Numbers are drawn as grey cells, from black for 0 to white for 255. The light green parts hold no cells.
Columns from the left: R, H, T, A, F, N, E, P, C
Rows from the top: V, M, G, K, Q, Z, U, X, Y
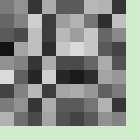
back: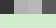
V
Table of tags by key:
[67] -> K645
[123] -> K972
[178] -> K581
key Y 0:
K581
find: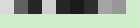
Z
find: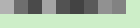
Y
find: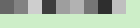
M

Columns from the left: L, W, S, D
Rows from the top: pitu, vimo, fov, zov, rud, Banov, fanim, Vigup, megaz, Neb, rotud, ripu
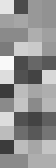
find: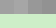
vimo
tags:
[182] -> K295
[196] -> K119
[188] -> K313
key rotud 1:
K313

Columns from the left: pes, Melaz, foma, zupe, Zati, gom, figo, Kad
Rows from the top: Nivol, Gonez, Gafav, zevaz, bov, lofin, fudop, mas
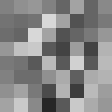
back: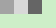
Gafav
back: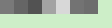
Gonez
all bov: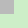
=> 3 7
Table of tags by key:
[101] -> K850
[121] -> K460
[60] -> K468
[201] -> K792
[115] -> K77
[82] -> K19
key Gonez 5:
K19
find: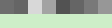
Gafav

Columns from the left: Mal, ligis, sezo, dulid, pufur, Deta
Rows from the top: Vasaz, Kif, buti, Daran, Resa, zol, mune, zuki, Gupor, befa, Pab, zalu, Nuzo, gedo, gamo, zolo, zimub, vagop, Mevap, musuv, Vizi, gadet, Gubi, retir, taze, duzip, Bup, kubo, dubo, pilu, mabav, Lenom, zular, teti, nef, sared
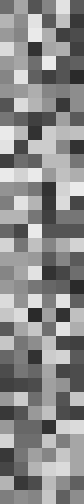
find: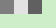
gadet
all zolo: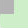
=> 0 1
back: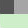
Vasaz
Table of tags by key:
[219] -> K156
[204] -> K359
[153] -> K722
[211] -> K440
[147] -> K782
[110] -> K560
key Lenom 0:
K440
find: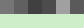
Gupor
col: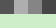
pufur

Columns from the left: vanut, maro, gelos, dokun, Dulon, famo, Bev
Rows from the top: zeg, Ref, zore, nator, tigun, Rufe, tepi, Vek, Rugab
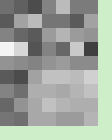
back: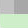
Vek
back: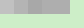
tepi
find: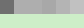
tepi
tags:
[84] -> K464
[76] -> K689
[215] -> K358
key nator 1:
K358
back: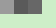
zore

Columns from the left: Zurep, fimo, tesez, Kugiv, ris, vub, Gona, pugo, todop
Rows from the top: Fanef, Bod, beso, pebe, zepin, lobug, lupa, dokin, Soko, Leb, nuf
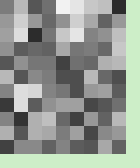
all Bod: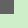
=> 7
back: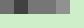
zepin
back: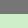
zepin

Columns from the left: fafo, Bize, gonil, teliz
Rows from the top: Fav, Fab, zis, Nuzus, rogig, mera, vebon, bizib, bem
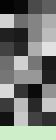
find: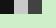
bem
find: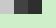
bem
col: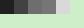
fafo
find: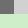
rogig
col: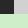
Bize
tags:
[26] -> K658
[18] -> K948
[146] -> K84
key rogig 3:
K658
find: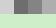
Fab

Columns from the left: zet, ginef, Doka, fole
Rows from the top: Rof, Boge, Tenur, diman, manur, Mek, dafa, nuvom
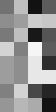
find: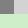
dafa
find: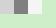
diman
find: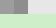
Mek
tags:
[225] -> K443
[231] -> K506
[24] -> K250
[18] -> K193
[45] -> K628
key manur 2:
K506
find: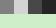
dafa
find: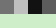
Rof
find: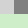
diman

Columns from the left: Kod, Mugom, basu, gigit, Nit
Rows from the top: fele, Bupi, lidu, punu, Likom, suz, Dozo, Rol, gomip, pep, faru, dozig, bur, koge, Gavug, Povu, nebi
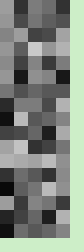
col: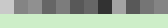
basu
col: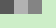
Nit
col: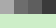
Mugom

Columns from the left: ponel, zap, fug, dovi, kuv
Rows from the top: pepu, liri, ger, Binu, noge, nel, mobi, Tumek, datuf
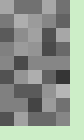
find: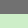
pepu
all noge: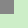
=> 0 2 3 4
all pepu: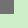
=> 1 2 4
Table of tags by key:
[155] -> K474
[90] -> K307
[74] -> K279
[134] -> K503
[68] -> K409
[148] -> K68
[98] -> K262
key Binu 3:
K279

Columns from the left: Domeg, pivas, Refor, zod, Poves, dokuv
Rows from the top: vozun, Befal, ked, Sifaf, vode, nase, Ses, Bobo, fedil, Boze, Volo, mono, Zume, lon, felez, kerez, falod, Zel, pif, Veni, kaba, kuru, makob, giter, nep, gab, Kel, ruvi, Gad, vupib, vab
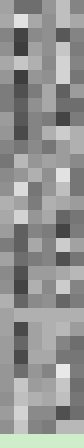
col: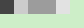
Poves
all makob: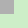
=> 1 2 3 4 5
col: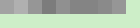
Refor
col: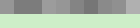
Domeg

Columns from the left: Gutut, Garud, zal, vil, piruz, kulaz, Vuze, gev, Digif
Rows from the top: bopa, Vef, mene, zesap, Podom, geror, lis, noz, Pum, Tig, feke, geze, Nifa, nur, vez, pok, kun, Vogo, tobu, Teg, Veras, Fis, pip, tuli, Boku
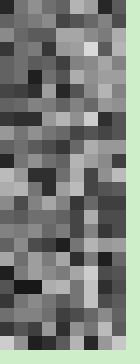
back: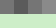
Fis
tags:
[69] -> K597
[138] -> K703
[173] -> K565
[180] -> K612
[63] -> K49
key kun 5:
K597
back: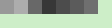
feke
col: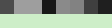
zal
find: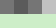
Fis
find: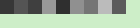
tuli
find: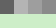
geze

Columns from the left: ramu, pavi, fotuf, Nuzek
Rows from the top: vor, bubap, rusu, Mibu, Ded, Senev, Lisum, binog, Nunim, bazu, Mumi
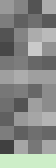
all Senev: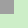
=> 0 2 3
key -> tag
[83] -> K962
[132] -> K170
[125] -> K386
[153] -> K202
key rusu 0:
K962

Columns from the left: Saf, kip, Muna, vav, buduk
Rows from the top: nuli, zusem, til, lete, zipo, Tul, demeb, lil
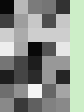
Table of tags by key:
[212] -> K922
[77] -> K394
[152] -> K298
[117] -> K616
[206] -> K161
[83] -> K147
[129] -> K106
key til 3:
K161
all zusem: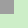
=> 1
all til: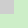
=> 0 2 3 4
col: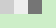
Saf
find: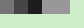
zipo

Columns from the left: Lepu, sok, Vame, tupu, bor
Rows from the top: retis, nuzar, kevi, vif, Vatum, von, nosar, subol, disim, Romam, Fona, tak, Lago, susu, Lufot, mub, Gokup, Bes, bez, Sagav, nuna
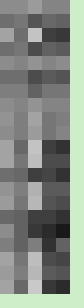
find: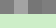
disim
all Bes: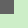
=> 1 4
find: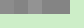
subol
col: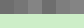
sok
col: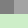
Lepu

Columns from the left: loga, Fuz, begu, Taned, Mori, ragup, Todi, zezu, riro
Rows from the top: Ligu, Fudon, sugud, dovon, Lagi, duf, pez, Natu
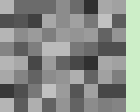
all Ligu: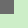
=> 1 2 3 5
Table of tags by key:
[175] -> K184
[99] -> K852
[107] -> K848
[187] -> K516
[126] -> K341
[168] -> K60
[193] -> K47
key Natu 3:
K852
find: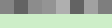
duf
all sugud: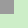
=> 2 4 6
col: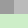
Mori
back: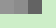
duf

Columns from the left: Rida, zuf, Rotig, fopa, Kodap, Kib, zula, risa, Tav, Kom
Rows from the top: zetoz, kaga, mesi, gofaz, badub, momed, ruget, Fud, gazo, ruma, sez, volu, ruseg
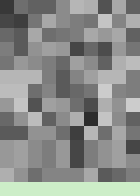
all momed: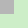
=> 0 1 2 7 8
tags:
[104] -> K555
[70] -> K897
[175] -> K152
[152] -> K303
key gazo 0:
K555

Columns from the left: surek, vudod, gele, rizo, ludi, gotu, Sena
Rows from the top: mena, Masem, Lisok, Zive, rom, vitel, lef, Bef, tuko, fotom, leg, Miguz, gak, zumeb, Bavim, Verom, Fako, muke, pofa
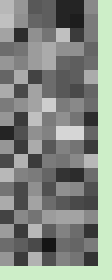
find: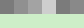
Bef
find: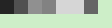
fotom
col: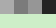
surek
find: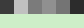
tuko

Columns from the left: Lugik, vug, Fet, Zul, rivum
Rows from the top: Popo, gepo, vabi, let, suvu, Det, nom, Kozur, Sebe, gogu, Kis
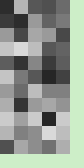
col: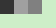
vug
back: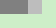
nom
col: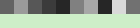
Zul
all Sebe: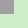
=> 1

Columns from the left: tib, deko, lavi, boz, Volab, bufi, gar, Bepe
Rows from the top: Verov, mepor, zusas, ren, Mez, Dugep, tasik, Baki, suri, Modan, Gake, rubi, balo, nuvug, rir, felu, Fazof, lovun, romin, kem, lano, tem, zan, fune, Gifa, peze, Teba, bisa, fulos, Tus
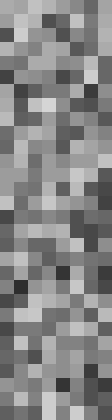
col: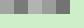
Volab
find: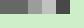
lovun
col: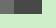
gar
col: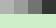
Volab
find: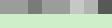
balo
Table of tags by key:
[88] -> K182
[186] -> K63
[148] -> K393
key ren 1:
K393

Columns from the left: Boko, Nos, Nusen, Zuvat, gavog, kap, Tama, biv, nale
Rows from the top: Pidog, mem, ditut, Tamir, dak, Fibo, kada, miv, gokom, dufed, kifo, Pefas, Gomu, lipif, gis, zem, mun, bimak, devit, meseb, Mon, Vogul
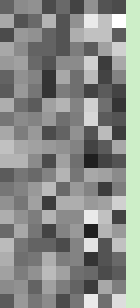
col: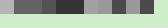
Zuvat
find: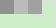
meseb
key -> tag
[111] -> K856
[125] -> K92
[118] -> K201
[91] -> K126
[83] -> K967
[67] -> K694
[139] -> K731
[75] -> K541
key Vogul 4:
K541
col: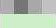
Boko

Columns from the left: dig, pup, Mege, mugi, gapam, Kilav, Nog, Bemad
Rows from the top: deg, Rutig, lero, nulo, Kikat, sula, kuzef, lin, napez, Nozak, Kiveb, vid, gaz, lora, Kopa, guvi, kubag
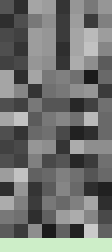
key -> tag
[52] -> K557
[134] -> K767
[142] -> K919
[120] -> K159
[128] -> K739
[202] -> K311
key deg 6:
K159
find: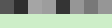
deg
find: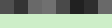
Nozak
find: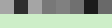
sula
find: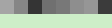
kuzef
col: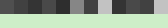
pup

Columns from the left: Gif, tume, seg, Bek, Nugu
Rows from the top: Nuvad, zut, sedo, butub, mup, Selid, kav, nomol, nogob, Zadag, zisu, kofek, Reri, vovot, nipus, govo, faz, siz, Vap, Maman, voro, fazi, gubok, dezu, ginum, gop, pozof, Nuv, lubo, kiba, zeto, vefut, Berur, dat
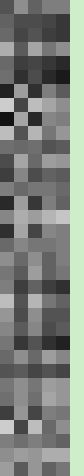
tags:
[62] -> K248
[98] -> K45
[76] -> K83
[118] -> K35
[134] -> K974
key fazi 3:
K35
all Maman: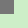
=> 0 4
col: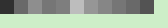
Gif
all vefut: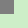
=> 0 2
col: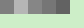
Bek

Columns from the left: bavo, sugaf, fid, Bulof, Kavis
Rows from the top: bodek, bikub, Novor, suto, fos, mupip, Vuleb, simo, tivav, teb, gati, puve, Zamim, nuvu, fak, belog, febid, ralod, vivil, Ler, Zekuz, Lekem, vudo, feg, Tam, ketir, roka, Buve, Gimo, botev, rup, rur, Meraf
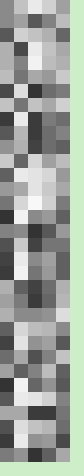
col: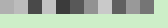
bavo
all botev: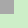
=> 0 1
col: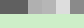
Kavis
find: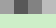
bikub
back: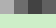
Zekuz
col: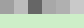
Kavis

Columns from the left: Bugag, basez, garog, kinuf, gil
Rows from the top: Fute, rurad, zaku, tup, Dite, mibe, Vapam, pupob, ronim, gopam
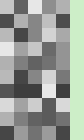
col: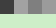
basez
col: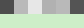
Bugag
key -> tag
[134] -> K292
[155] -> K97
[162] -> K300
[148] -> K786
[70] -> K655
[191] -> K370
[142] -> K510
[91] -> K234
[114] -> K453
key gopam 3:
K97
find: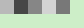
mibe
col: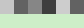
garog
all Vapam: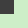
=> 1 2 4

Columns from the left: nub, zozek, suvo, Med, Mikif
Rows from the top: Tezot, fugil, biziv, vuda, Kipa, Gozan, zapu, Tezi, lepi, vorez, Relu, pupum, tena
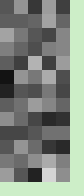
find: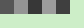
Tezot
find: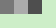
Gozan
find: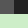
tena
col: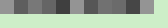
zozek
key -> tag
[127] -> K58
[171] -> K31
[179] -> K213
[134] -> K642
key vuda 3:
K58

